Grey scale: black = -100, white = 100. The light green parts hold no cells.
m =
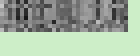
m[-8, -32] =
40
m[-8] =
[40, 18, -32, 3, -65, 1, -67, 13, -8, 8, -40, 13, 11, 13, -14, -21, -24, -18, 19, -10, 9, 16, 19, 6, -53, 14, 29, 24, -60, -14, -31, -10]
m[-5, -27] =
6
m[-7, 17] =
-15
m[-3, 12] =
-3
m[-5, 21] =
17
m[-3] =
[15, 19, 8, 20, -26, -20, -11, 9, -2, 5, -1, -5, -3, -70, 11, 2, 7, -32, -37, -18, 1, 26, -17, -31, 46, 19, -11, -16, -13, 29, -34, -10]
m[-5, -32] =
36
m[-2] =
[-2, -27, -11, 3, -7, 21, -45, 18, -11, -29, -58, -12, 24, 6, -6, -25, -20, -17, 26, -8, 4, -31, -6, 7, 10, -31, 10, -22, -3, -11, 7, -30]
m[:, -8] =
[-53, -12, -51, -53, -38, 46, 10, -18]
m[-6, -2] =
-28
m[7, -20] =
-39
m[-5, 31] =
-13
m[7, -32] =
44
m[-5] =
[36, 16, -33, 4, -65, 6, -67, 20, -11, 10, -42, 17, 13, 14, -17, -21, -23, -22, 17, -8, 9, 17, 21, 6, -53, 15, 28, 21, -60, -15, -31, -13]
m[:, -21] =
[13, -47, 23, 17, 11, -5, -12, -32]
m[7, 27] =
-1
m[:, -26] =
[-67, 20, -66, -67, -83, -11, -45, 26]
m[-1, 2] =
21
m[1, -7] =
4
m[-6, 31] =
-23
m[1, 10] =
-25
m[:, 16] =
[-24, -12, -23, -23, -12, 7, -20, -11]
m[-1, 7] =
-41

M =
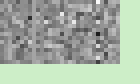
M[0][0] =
-8
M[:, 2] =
[2, 37, 37, 13, 2, -10, -10, 13, 31, 19, 31, 31, 37, 37, 37, 8]
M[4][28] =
16
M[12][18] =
-1
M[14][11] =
16
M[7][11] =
-11
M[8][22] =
43
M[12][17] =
-7
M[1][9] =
8
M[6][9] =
15
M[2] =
[25, -1, 37, -2, -3, 11, 13, -1, 29, -17, 17, 7, -5, -5, 5, -15, 13, 11, 22, 23, 43, 47, 59, -3, 38, 0, 29, 5, -4, 8]
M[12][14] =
22
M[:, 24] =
[96, 28, 38, -3, -38, 68, 3, 12, -78, 0, -35, 70, -19, 25, 74, -48]
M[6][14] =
5
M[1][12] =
2
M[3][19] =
-30
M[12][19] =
-7
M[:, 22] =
[12, 51, 59, -12, 12, 4, 12, -12, 43, 20, 36, 20, 43, 43, 28, -4]
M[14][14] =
27
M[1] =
[20, 18, 37, -8, 12, 11, 8, -1, 29, 8, 14, 24, 2, 0, 22, -15, 18, 46, 37, 34, 43, 28, 51, 2, 28, 16, -2, 22, 29, -3]
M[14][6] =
18
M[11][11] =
42
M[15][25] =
0
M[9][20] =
-2
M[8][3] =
4
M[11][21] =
15
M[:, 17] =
[2, 46, 11, 29, 46, 29, 46, 20, 20, -16, 11, -24, -7, -16, -24, 46]
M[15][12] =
2
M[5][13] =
-5
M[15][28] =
29
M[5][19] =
5
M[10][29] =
3
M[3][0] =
-13
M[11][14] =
50
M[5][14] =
5
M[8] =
[25, 38, 31, 4, 12, 11, -13, 17, 29, -11, 9, 16, 44, 31, 27, -37, 28, 20, -8, 11, 28, -4, 43, 8, -78, 0, -22, 27, 41, 13]

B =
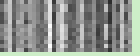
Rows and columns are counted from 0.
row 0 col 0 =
-38
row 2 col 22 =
-12
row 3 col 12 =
74
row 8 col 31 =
7
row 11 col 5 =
13
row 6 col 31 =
4
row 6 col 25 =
-28
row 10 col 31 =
-42
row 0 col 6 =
-26
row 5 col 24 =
-22
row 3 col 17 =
-15
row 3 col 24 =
-28
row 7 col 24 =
-51
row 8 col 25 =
-23
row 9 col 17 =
-42
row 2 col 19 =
8
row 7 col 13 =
-26
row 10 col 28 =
9
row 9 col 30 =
55
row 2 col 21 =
-18
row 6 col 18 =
-15
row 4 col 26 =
-8
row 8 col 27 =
-31
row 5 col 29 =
-3
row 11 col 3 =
-33
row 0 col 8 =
12
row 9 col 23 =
12
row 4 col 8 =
17
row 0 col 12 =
72
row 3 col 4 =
10
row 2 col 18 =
-35
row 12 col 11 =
8
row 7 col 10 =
-24
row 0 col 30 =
39
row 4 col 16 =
-7
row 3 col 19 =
12
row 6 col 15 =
73
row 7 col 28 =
-3

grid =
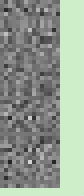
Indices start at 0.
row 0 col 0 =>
-1
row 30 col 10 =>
-3
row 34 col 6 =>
-13
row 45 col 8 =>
-9
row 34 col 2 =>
-21
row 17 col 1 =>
-6
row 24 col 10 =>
-25
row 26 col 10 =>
-19
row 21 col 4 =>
7
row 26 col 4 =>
-19
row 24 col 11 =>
-6
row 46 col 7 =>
-1
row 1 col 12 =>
-24
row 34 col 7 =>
-24
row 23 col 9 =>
-2
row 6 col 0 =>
9
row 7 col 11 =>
-5
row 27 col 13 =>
-4
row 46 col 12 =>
-10
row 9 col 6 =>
-16
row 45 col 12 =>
-8
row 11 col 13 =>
-12
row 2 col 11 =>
41
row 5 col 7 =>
-10
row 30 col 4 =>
-40
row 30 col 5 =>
-28
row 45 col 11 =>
-6
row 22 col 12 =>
-28
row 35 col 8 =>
-1
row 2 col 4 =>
26
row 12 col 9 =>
2
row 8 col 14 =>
-14
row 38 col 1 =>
3
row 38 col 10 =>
32
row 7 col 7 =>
49
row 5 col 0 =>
9
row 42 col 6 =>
19
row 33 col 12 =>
-6
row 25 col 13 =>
13
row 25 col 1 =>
-32

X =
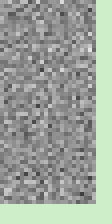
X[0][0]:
29
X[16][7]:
3
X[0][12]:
18
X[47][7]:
-8
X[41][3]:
-6
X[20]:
[33, 2, 14, 13, 4, -1, 9, 13, 7, -4, 2, -16, 29, 2, 11, 10, -2, 25, 12, 32, 36, -5, 10, 15]
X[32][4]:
9
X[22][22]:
-13
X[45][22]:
-5
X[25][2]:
9
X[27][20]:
17
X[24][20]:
8
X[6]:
[4, 1, 13, 4, 28, 6, 17, 15, 5, 25, 26, 18, -11, 7, 13, 16, -2, 18, 7, 33, 17, 16, -2, 18]
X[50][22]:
19
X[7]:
[11, 26, 18, 4, 25, 19, 38, 5, -7, 41, 40, 26, -4, 18, 19, 15, 3, 8, 15, 2, -5, 18, -14, 15]
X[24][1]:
8
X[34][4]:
11
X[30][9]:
11
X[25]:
[31, -33, 9, 23, 16, 27, 14, -11, 40, 24, 9, 4, -14, 41, 22, 36, 21, -2, 6, 5, 50, 34, 30, -3]
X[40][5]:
-15
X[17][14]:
0
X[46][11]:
-5
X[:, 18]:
[-12, 20, 25, 17, 34, 23, 7, 15, -3, 42, -28, 46, 21, 33, 10, -3, 21, 0, 30, 25, 12, 36, 5, 21, 48, 6, 50, 12, 19, 25, 12, 8, 2, 19, 9, 19, 21, -3, 21, -20, 28, -13, 26, 25, -20, 1, 13, 8, -7, 20, 25]
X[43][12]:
-19
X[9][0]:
31
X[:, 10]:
[-4, 21, 20, 3, -15, 55, 26, 40, 38, 34, -18, 14, 4, 27, 17, 61, -7, -47, 53, 33, 2, 2, 30, 42, 27, 9, 15, 15, -5, 6, 52, 23, 22, 49, 14, 11, 15, 42, 9, 9, 35, -10, 13, 10, 0, -39, 1, 28, -26, -25, 1]
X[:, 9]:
[62, -24, -12, 48, -11, 40, 25, 41, 2, 10, 1, 36, 20, -7, -14, 14, 7, 1, -3, 36, -4, 8, 6, 36, -15, 24, -46, 34, 49, -19, 11, 25, 2, 15, 20, 1, 0, 20, 14, 19, 4, 12, -4, -41, 8, 21, -9, 35, 16, -14, 5]
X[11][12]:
26
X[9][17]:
7
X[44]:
[9, 20, 44, 8, -40, 0, 14, 20, -19, 8, 0, -3, 28, -8, -19, 9, 28, 28, -20, 10, 0, -10, -48, 5]
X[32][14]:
-9
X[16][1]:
-7
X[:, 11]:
[-5, 16, -6, 20, 18, 0, 18, 26, -27, 11, 1, 16, 2, -8, 6, -20, 20, 31, 6, 27, -16, 11, -18, 15, 37, 4, -13, 34, 50, 25, 24, 47, 5, 12, 20, 22, 13, 4, 0, 12, 43, 9, -4, 28, -3, 50, -5, -2, 58, 36, 29]
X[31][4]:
19
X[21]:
[21, 5, -27, 50, 40, 10, 33, 44, 53, 8, 2, 11, 49, 27, 27, -24, 29, 19, 36, 17, 3, 6, 59, 1]
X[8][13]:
1
